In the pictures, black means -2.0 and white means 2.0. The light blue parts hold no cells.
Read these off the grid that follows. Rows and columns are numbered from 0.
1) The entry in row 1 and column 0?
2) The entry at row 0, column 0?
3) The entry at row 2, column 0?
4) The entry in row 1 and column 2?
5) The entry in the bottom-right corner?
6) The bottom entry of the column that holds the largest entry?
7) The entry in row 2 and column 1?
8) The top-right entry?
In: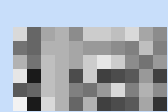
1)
-0.2
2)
1.4
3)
0.8
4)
0.8
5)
-1.2
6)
1.8
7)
-0.2
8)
0.2

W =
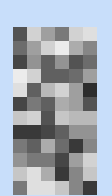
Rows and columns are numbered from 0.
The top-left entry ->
-0.7
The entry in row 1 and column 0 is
-0.3
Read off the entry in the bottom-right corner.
-1.1
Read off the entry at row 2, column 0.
-0.9
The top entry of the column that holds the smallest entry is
1.5
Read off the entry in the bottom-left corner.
-0.1
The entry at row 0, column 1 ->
1.3
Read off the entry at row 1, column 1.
0.5
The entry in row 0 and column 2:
0.5

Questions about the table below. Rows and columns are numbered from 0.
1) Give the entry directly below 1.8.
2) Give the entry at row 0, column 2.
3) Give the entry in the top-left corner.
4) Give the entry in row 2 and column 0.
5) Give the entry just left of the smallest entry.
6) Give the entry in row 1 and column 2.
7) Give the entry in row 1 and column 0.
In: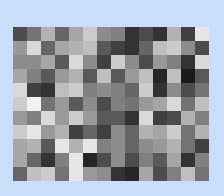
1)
0.0
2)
0.8
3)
-0.8
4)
0.2
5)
1.0
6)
-0.4
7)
0.4

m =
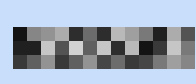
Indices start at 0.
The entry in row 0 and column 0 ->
-1.7
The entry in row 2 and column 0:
-1.1
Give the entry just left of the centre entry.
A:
-0.5
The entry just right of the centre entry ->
-1.3
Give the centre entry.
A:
1.1
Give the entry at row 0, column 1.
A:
0.1
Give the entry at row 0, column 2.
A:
0.3
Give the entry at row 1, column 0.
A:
-1.5

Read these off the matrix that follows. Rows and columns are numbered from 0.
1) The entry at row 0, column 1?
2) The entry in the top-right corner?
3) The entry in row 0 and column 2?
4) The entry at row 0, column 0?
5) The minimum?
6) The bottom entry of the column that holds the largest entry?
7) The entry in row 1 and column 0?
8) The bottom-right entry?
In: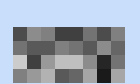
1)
0.2
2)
0.0
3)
0.0
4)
-0.8
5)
-1.6
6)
0.0
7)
-0.2
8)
0.6

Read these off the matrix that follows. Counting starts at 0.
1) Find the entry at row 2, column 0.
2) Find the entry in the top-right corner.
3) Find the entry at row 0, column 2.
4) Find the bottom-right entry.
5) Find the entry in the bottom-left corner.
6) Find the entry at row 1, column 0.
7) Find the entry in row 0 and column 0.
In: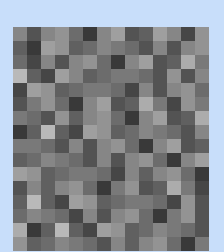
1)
-0.3
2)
0.3
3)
0.1
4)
-0.1
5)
0.3
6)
-0.5
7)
0.1

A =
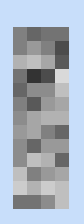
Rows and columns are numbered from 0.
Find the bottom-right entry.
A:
1.0
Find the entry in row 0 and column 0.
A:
0.0
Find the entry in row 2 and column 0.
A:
0.8
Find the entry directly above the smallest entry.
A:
1.0
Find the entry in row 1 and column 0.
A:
0.0
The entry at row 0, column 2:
-0.2
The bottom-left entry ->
-0.2
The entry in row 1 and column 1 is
0.4
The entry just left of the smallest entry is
-0.2
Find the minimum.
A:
-1.2
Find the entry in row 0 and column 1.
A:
-0.4
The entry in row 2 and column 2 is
0.6
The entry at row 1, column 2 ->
0.0
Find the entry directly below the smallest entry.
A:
0.2

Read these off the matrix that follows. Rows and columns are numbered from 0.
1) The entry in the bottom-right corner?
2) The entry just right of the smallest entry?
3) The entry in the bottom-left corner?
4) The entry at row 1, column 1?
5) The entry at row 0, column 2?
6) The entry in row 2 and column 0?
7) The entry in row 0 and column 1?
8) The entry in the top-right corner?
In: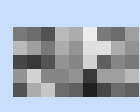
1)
-0.5
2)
-0.9
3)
-0.7
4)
0.5
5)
-0.7
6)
-0.9
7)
-0.3
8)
0.5

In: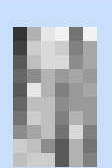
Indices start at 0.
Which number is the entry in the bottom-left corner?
1.0
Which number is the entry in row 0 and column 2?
1.6
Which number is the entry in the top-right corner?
1.8
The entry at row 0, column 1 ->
0.8
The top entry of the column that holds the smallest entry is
-1.2
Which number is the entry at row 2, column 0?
-0.6
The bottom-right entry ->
0.0
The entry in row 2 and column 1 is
1.0
